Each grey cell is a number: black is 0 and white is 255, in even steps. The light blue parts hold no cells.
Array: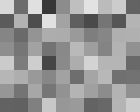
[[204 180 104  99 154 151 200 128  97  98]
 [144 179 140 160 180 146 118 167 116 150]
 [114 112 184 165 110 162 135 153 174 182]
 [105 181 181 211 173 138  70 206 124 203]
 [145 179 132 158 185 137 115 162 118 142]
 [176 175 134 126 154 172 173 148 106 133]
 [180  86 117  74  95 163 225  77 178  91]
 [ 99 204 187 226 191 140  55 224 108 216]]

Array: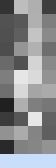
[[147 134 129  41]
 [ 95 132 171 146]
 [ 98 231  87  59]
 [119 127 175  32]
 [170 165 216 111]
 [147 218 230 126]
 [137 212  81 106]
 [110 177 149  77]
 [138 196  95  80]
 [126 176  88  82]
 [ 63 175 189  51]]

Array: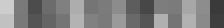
[[ 62 138 177 116 176  85 105 154 122 129 179 117 101  84 121 193]
 [ 58 141 167 123 125  71  93 140 123 117 173 128 108  76 122 205]]

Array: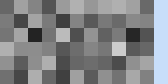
[[129 168 115 144  91 160  64 103 174  71 112]
 [165 144  76 101 109 103  75 175 142  92 145]
 [103  90 204 119 133 109  87 130 141 140 176]
 [ 83  38 123  97 147  79 187 116  35 165 117]
 [132 137 106 121  89 132  63 122 164  70 123]
 [105 161 176 168 151 177 155  84 132 161 103]]

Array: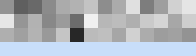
[[147 161 157 172 209 166 191 187  39 197 153 179 160 175]
 [206 167 213 202 175 188 183 240 108 155 136 178 149 230]
 [229 209 158 125 224 171 141 195 178 171 139 105  95 147]]

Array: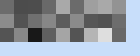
[[104 222 181  84 165  95  24 136  84]
 [109  82  87 139  92 135 112  83 140]
 [147 169 159 107 169 105  77  76 108]]

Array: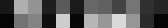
[[  6  43 150 217 151 183   8 205  15 132 115   5]
 [ 38  48 117  67  97 103  26  90  31 148 175  23]]

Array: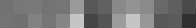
[[ 48  91  87 151 197 156  84  69 197 134 117 130 113 115]
 [ 74  95 105 138 147 137  97  88 154 117 115 121 120 114]]
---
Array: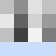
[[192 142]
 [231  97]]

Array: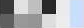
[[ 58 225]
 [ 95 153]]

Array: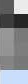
[[ 91 235]
 [ 60  38]]

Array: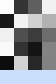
[[252  52]
 [ 23 242]]

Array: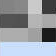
[[131 135]
 [ 83  81]]

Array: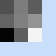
[[ 80 125]
 [ 99 128]]

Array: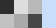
[[ 45 221]
 [194 170]]
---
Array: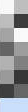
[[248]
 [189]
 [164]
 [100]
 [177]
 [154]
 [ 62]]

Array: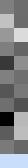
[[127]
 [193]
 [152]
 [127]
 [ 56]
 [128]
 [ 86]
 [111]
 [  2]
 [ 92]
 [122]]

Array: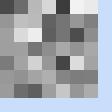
[[ 74 184  60 234]
 [150 186 117 128]
 [160 237 117 141]
 [159 117 169 168]
 [123 210  69 163]
 [152 164 133 126]
 [155  95 198 172]]

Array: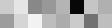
[[204 136 180 197]
 [157 242 172 113]]

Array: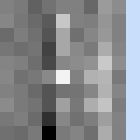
[[129  97 128 103 140]
 [134 106 199 126 129]
 [107 112 167 134 129]
 [118 116 167 122 132]
 [132 110 135 146 141]
 [135 120 243 177 121]
 [129 106 115 134 133]
 [139 115 160 173 124]
 [120 107 135 126 130]
 [112 121 122 111 129]]

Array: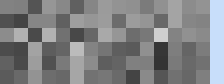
[[130  84 136 134 147 123 164 147]
 [ 80 134  96 150 108 149 164 131]
 [140  74 113 103 150 120 131 138]
 [ 76 163 101 131  94 144 126 124]
 [ 97 157 122 140 100 127 122 113]
 [ 91 147 104 114 106 138 113 127]]
